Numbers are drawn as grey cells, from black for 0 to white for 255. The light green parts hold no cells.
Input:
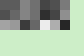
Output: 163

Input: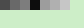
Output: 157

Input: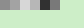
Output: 163

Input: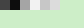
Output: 199

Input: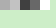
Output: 174

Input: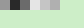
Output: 176

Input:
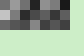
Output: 144

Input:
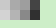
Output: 180
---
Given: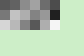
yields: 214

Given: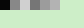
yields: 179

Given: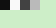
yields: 186

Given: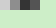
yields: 142

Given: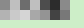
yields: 202

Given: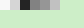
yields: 214

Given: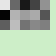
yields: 189

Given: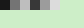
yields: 190
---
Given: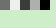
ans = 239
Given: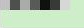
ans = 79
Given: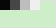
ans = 70
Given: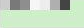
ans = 121
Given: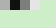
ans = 17
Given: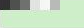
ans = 80
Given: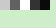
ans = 97
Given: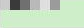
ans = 58
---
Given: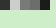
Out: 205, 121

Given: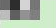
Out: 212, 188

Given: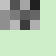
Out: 193, 184

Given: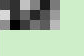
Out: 215, 193

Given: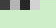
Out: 210, 181

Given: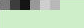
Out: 206, 184
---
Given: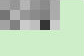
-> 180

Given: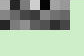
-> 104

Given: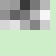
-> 99

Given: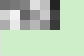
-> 241

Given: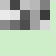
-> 225

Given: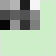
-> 94
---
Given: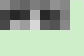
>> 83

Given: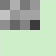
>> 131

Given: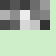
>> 197

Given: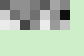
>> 154

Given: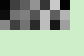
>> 22

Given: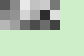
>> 108

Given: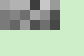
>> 111
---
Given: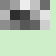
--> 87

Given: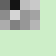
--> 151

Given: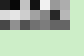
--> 81

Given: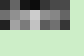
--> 123

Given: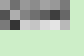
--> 207

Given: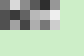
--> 69

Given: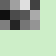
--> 118
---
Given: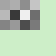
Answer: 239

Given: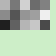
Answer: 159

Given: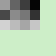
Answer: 119

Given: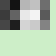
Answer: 243

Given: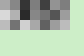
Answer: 85

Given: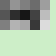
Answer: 66

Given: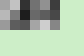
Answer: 93

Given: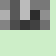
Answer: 44
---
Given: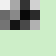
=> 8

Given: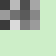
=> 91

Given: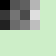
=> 75

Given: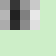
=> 128

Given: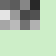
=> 72

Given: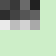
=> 85

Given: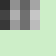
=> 112
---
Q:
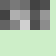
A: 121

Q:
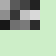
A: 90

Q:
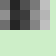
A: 37

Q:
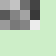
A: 195

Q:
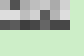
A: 82

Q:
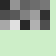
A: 148
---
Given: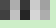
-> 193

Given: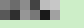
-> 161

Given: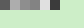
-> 142

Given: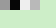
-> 154

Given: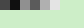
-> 144

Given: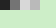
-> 116

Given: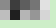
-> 190

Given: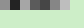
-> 144

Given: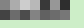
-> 172
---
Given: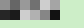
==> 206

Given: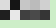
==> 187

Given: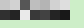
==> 210

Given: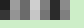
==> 43

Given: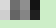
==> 143

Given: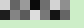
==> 211
